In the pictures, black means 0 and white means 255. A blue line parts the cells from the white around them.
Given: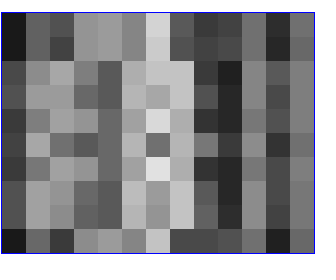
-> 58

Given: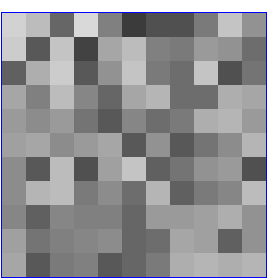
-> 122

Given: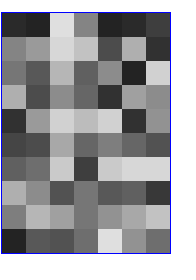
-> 82

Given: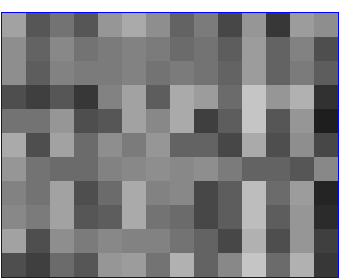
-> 107

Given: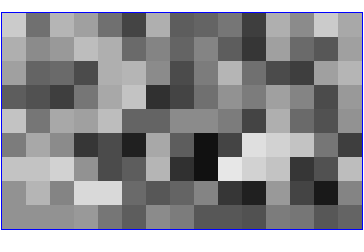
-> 146

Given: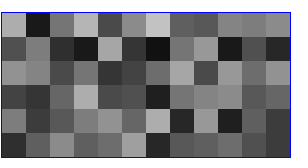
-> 139
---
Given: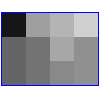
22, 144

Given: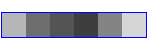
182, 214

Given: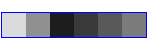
219, 123

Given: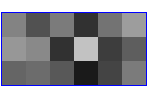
131, 123

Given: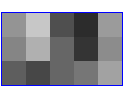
148, 162

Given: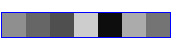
143, 116

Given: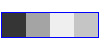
53, 197

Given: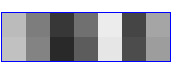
187, 157
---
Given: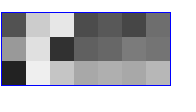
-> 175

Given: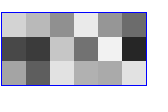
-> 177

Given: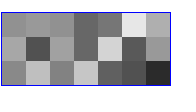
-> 96

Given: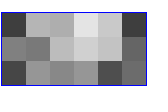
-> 150

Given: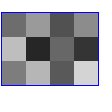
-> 182

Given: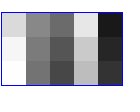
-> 71

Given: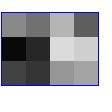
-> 53

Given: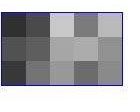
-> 152

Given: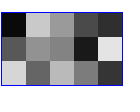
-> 186
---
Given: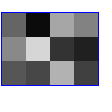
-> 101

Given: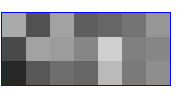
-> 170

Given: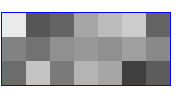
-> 234

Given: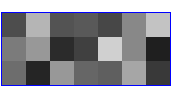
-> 77

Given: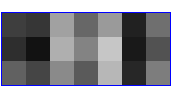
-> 62

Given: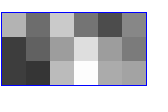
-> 179
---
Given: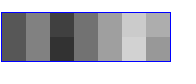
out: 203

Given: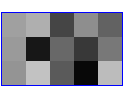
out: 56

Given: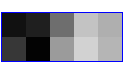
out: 195

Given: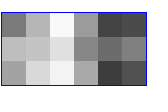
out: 108

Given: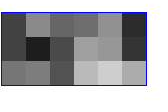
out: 151

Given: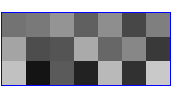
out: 135
